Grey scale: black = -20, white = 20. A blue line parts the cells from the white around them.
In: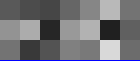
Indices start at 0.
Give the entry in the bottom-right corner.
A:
-3
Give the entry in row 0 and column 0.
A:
-6
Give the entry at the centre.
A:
4
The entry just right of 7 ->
-14
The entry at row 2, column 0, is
-2
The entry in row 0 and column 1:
-8

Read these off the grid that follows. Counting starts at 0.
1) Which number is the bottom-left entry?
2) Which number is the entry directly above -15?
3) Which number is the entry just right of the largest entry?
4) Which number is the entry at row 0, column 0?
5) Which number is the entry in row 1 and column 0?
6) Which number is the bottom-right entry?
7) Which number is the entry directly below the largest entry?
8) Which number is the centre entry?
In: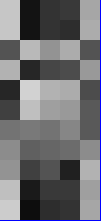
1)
12
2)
-3
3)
8
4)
11
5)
11
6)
6
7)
10
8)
5

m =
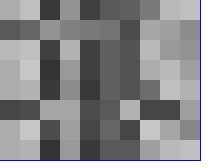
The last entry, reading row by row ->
10
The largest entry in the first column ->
9
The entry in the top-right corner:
10
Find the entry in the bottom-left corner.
7
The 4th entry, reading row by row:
3
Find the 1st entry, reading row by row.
7
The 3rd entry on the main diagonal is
-10
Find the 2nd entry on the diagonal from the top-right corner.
5
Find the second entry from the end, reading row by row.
9
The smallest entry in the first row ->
-11
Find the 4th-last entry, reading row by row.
-6
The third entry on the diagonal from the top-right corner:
9
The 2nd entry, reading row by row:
10

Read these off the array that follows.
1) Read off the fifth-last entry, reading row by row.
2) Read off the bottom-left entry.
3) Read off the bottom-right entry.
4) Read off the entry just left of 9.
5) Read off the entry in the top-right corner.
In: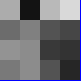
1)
-12
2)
-1
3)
-14
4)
-17
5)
14

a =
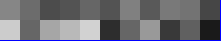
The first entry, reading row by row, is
1
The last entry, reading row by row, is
-16
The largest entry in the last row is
13
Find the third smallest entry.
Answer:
-11
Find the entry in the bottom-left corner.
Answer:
12
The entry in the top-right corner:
-9

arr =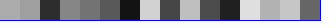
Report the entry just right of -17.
13
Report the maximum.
15
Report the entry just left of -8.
10
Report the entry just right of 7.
5

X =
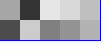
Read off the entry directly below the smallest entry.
12
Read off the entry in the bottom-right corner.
8
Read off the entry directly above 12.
-12

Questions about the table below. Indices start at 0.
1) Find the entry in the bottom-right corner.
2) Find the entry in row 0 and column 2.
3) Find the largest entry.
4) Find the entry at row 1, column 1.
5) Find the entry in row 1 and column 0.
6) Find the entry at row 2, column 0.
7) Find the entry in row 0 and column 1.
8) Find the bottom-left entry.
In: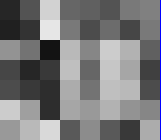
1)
7
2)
13
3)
16
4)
-12
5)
-15
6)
3
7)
-7
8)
4

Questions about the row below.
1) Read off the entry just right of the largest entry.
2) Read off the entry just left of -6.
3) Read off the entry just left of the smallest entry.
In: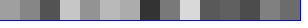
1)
-6
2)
14
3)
7

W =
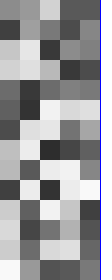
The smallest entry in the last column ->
-10
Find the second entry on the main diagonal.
5
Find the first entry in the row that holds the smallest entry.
10
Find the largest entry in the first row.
13
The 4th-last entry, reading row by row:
4
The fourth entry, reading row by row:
-6
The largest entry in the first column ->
19
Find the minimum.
-13
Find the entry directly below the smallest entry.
17
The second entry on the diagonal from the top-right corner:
-8
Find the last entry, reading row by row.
-1
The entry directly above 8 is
11
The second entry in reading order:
4
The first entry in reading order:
2
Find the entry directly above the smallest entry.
16
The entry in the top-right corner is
-6
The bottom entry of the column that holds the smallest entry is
-7
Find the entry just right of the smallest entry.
-9
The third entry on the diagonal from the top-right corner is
-11

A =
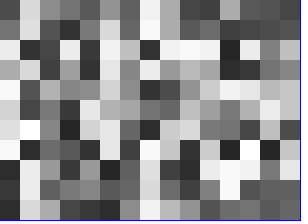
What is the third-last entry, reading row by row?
-2
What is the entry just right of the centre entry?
-4
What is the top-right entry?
-9
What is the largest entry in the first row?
18
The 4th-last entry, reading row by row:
-3
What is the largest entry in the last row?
18
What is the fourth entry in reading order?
-2
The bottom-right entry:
-4
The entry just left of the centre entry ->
6
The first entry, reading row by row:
-8
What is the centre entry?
-2
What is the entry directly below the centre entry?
-13
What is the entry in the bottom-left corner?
-13
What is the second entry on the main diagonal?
15
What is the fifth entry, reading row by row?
-6
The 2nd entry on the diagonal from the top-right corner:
-8
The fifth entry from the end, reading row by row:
-7

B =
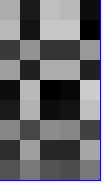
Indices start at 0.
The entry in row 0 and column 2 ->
10
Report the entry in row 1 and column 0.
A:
9
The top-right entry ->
-18
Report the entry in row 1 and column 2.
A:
11
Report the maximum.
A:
12
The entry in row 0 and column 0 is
7
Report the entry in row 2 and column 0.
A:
-11
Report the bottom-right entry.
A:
-1
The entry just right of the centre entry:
-19
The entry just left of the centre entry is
9
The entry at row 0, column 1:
-16
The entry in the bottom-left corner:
-7
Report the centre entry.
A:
-20

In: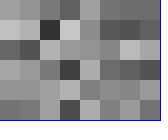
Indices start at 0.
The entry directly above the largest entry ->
-5
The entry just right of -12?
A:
11
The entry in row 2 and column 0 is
-4
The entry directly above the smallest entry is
-1
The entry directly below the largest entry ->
4
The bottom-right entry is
-2
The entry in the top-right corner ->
-3
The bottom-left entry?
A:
-2
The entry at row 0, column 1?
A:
3
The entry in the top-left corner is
5
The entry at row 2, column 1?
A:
-7
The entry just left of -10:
-1
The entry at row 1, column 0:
10
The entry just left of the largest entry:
-12

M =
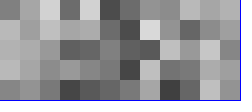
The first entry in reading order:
0
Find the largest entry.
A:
14
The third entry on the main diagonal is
4
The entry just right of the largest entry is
3
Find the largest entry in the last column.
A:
8
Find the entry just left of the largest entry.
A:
-8
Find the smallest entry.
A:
-10
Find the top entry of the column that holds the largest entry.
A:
3
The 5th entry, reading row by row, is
13
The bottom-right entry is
3
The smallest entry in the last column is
1
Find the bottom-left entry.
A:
1
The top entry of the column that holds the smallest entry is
2
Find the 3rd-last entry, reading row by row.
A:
-4
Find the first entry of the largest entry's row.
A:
9

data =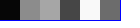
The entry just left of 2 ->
-19
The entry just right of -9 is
19
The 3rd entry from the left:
6

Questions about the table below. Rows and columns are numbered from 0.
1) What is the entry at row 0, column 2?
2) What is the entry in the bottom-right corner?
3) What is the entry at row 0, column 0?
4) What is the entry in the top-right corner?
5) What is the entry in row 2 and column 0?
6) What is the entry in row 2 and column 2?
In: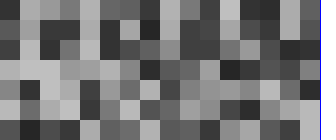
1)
4
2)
9
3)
-12
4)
-5
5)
-10
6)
-12
